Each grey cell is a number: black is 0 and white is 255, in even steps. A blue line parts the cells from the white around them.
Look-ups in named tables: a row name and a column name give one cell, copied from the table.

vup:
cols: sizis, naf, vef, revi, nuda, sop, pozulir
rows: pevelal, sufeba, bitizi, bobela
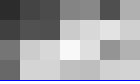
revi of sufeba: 203
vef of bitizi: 215
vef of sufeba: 79
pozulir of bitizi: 178
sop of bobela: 209
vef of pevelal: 75

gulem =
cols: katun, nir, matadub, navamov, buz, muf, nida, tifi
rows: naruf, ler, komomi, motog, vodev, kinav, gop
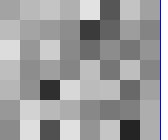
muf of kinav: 120
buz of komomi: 107
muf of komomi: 140
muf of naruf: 86
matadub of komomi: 205
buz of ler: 59
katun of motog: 190
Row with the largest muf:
gop

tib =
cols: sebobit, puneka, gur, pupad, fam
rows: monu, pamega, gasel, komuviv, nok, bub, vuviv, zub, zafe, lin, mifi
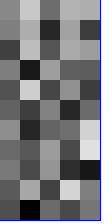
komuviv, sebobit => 126
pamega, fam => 60
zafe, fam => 23
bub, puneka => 62
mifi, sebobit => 79
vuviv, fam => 210
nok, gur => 70
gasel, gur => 85
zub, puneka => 88
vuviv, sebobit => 141
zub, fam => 224

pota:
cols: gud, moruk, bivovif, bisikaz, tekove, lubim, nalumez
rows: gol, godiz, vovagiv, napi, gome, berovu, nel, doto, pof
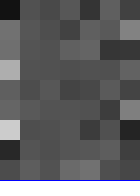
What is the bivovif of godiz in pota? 78
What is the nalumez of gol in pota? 65
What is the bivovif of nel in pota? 80
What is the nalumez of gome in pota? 68
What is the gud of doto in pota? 40
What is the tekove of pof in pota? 113
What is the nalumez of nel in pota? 36
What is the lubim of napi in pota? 80
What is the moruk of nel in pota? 78
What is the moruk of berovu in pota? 89
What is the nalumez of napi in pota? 98
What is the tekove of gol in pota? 52
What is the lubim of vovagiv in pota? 54
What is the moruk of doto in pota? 84
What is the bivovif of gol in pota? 73
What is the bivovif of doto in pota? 79
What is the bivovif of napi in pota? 81

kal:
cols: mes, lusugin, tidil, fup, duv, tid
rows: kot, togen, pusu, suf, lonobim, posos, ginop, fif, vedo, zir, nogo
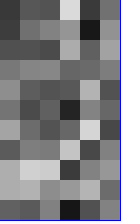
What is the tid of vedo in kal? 151
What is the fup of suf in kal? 102
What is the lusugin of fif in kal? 126
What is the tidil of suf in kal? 135
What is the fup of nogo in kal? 22
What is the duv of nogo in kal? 81
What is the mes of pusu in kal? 80
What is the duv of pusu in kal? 96
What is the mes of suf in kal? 120
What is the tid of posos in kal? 103
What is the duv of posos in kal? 131
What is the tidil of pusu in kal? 75
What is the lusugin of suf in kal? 133
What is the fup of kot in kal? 218
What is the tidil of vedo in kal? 204
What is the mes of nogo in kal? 97
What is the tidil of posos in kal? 96
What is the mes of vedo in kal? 174
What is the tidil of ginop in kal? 83
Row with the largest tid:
pusu

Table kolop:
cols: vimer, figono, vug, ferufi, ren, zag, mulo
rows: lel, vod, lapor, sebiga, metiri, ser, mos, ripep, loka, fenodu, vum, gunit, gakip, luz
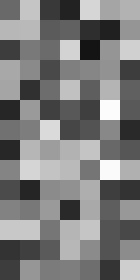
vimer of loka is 132
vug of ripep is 157
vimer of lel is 105
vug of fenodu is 139
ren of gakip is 139
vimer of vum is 130
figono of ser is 154
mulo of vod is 149
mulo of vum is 152
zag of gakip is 83
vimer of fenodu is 75

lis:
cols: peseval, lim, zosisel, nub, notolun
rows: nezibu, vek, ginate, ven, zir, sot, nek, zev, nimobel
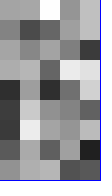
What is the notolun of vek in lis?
191
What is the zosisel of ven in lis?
101
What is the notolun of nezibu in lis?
192
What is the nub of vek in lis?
159
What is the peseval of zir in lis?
47
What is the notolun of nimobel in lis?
88
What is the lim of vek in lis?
75
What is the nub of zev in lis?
160
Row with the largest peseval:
ven

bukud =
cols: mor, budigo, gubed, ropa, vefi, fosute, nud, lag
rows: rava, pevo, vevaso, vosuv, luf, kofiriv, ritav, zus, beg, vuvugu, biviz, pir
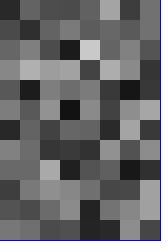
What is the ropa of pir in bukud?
80
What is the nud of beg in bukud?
24
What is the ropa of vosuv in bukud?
162
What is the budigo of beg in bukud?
105
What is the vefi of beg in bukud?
83
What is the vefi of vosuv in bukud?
67
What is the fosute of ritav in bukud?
42
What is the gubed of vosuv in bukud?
157
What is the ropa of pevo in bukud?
122
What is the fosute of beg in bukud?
95
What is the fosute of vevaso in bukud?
100
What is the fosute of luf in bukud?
57
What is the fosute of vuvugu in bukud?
71

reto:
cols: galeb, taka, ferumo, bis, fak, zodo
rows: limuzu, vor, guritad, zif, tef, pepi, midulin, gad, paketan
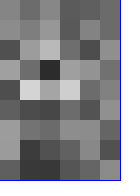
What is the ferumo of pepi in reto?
71
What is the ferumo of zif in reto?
44
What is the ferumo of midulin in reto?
107
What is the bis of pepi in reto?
108
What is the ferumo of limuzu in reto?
135
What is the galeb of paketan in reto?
95
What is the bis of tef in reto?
206
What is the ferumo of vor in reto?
151
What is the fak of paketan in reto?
101
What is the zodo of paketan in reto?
139
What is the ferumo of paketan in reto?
56
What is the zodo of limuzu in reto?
107
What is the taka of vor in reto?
126
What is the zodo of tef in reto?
129
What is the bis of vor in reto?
89
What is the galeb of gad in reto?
155
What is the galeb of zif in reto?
160
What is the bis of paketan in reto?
85
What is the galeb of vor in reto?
140

